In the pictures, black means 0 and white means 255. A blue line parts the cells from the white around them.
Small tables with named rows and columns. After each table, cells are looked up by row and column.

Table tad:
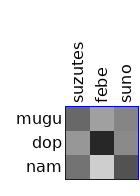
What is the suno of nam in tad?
82
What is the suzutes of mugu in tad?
104
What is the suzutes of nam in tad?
115
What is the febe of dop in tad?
39
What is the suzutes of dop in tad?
151
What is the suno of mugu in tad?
133

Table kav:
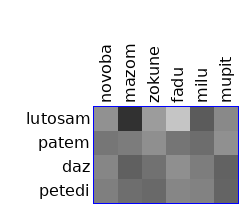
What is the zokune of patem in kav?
143
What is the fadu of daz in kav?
143
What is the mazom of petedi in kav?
110
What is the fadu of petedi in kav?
134
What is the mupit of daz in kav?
98
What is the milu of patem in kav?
109
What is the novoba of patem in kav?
118
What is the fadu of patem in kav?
117

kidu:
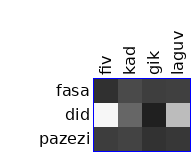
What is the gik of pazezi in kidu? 50
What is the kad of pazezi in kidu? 67
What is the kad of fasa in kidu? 74
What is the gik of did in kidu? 32
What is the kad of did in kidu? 102
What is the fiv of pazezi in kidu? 61

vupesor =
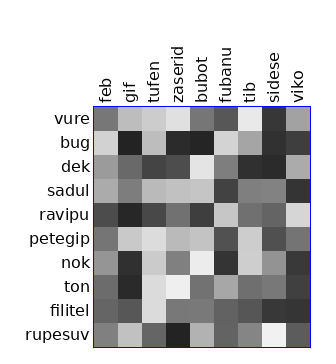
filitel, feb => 101
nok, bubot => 236
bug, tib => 165
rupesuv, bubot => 178
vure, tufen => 204
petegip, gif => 201
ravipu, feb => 76
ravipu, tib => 112
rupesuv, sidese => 241
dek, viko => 171
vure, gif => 189
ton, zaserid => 239
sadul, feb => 171

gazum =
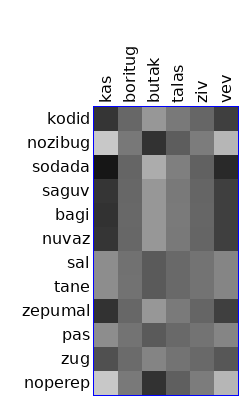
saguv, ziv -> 101
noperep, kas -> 200
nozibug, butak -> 50
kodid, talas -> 121
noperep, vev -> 182
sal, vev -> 133
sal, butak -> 90
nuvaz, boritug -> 103
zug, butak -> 132
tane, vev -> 133
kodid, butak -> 151
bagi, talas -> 122
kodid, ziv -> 102
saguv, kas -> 53
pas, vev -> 133
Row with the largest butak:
sodada

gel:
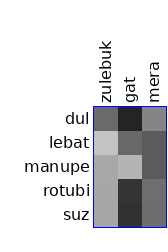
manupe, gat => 180
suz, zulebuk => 166
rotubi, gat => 52
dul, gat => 36
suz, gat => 49
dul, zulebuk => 106
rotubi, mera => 110
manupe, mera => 91
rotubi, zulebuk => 167
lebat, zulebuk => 195
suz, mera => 109
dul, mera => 133
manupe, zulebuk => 168
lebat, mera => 92
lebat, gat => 104

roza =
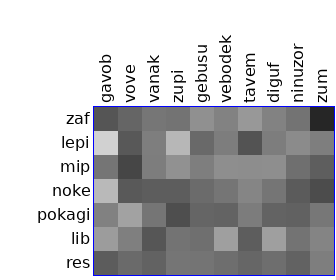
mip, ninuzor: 111
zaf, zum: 38
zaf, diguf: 130
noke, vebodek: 117
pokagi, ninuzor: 97
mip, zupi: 145
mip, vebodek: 142
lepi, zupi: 183
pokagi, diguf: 99
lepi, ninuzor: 139
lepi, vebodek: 125
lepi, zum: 126
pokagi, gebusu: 101
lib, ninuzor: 115
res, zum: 126
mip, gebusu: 126
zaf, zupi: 115
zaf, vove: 101
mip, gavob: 117
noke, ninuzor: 91

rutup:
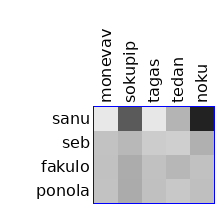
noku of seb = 176
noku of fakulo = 193
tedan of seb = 207
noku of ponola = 191
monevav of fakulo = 193
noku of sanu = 34
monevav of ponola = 194
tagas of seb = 204
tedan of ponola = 200
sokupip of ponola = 171
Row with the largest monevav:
sanu

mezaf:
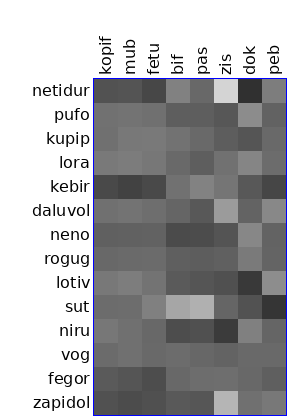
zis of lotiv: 80
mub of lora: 124
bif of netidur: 129
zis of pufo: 87
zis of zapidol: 181
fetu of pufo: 112
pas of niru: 80
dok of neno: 135
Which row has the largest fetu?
sut

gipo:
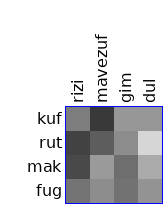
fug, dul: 147
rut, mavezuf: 93
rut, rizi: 66
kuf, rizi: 125
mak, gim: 110
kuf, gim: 151
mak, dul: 171
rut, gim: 140
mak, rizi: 73
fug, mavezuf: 141
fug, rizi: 115
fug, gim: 114
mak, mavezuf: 154
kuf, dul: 150
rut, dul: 214
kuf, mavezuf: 57
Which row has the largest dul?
rut

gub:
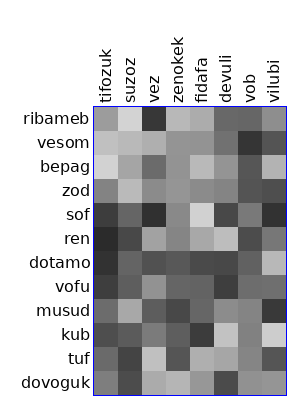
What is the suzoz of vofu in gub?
94
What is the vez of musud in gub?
93
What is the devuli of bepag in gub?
148
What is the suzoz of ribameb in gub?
211
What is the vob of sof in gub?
121
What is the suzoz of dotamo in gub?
100
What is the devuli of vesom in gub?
113
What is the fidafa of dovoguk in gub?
151
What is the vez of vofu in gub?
146
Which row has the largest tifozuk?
bepag

